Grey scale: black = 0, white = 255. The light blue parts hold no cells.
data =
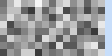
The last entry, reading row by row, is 219
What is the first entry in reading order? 114
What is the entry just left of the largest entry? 181
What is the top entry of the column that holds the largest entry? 246
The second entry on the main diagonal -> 193
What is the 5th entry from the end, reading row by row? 143
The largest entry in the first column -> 219
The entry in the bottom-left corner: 74
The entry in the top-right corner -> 193
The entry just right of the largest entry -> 181
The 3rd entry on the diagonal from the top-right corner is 193
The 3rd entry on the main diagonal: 168
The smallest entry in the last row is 58
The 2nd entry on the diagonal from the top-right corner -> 143
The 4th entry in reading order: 168
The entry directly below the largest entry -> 193
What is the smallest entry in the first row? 100
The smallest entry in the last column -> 88

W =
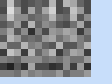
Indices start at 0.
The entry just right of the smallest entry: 87
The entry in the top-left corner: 87
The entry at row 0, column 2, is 101
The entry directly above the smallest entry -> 113
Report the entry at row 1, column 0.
75
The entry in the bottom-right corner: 153
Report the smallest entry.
34
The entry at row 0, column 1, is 194
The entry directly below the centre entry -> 101
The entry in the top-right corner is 75
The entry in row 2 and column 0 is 113
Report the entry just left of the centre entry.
101
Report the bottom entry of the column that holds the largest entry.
126
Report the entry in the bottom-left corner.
126
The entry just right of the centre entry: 166
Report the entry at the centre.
153
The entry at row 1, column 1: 220
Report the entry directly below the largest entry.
194
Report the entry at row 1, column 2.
153

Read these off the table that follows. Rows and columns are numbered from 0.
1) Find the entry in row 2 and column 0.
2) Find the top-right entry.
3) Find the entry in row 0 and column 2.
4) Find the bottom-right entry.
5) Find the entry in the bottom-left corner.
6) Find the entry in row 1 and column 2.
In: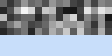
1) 186
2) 118
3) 92
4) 68
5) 38
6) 174

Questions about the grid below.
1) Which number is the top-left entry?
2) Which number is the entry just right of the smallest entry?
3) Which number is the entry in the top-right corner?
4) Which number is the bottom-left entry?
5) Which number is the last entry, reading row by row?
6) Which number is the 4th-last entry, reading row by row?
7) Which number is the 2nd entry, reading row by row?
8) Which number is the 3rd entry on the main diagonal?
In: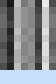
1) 79
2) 190
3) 79
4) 79
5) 95
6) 145
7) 24
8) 174

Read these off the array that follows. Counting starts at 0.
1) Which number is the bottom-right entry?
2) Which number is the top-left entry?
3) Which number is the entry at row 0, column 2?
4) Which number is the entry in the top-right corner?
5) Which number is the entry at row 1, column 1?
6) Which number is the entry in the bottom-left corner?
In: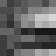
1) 183
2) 101
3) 75
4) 114
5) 75
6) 62

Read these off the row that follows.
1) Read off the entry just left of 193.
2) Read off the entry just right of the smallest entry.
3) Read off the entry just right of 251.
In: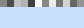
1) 77
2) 251
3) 134

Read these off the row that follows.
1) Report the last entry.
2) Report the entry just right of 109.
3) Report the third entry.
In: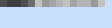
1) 193
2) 193
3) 62

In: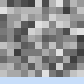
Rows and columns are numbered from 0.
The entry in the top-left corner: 168
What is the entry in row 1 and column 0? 224
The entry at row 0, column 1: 76
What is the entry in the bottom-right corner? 209
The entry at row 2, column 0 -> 92
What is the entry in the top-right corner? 152
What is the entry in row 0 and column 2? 106
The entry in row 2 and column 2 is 152

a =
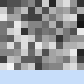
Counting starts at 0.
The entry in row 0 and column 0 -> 64
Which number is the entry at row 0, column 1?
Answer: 80
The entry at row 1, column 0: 205
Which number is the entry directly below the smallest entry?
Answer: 233
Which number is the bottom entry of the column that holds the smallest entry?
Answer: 148
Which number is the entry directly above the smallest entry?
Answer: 38
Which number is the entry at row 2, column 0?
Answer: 233
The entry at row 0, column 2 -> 80
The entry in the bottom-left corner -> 221
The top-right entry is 51
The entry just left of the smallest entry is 148
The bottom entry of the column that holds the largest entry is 246
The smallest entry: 22

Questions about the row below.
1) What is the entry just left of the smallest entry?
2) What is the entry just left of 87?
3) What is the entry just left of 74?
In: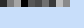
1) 165
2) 1
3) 87

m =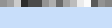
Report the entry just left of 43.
203
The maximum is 251
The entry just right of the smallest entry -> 75

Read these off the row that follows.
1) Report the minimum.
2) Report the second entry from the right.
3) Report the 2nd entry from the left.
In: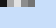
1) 21
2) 141
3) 169

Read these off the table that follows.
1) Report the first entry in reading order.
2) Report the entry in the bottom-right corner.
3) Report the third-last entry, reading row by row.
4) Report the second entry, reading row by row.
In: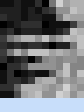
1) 16
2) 177
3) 193
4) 16

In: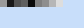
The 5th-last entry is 10
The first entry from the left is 154
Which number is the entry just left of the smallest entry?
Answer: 96

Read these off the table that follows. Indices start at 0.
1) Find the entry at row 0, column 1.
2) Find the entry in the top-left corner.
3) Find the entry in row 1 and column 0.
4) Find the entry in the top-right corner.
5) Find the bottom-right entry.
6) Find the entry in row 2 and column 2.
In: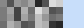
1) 83
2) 136
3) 123
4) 207
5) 39
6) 67
